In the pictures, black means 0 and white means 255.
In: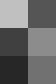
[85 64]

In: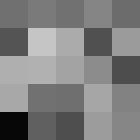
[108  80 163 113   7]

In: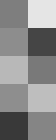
[229 141]

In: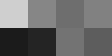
[129 115]

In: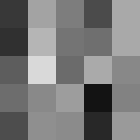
[169 111 107 137  77]

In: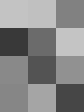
[129 107 137]

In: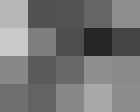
[142  38 105  99]

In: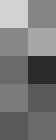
[133 135]

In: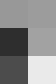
[156  46]
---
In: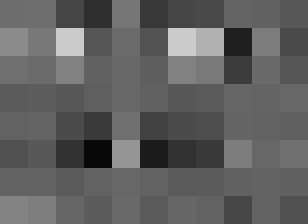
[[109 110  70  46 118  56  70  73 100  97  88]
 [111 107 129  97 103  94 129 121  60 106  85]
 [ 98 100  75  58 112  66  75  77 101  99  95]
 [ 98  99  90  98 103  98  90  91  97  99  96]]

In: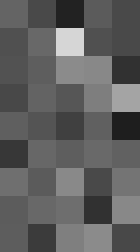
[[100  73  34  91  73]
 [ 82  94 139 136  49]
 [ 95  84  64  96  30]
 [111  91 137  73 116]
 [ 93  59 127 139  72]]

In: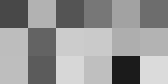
[[ 72 178  84 119 162 109]
 [190  91 215 191  27 219]]

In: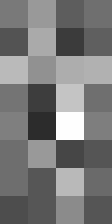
[[121 153  93 111]
 [186 145 173 177]
 [127  44 254 126]
 [110  86 185 106]]

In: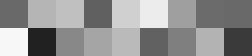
[[105 181 192  96 208 236 159 107 105]]

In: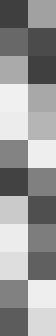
[[ 63 161]
 [170  64]
 [236 181]
 [ 66 128]
 [236 125]
 [129 238]]
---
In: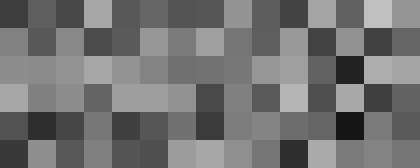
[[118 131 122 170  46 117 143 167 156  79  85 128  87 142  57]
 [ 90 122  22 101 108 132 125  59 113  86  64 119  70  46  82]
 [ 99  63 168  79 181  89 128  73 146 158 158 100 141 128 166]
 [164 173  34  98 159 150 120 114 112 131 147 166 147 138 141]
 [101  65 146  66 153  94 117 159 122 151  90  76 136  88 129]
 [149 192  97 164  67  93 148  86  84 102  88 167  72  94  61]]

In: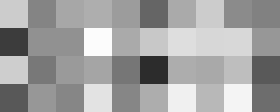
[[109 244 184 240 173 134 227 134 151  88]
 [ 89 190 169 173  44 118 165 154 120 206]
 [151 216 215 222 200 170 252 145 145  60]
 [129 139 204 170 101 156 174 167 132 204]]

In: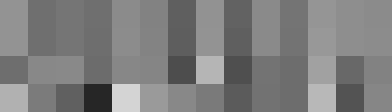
[[134  83 184 109 114  91 122 136 154 212  38  96 123 177]
 [130 104 161 109 115  79 181  77 133 135 108 137 136 110]
 [140 142 152 115 138  95 147  94 131 140 110 117 111 147]
 [139 142 149 116 138  98 146  95 130 139 111 117 111 147]]

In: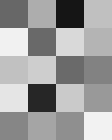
[[242 143 165 134]
 [153 202  38 229]
 [130 106 206 193]
 [180 217 105 241]
 [192  21 173 103]]

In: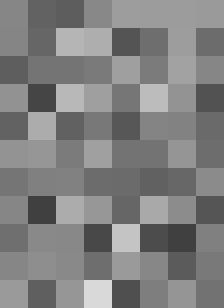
[[114 149 126  79 217 150  95 154]
 [121  91 135 154 110 137 142 134]
 [128  64  76 196  72 136 137 111]
 [ 85 140 169 102 151 172  64 134]
 [139 103  97 107 108 129 128 117]
 [109 149 115 115 160 123 150 147]
 [106 130 132  87 120  97 172  98]
 [ 82 147 188 118 159 184  69 146]
 [134 162 123 159 122 116 116  94]
 [108 157 110  84 174 181 102 133]
 [154 156 156 157 136  93  98 134]]

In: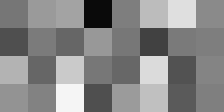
[[127  90 192 155  79 245 130 147]
 [132  82 219 103 119 202 102 179]
 [126 122  65 119 152 102 123  79]
 [138 223 188 126  10 163 154 118]]
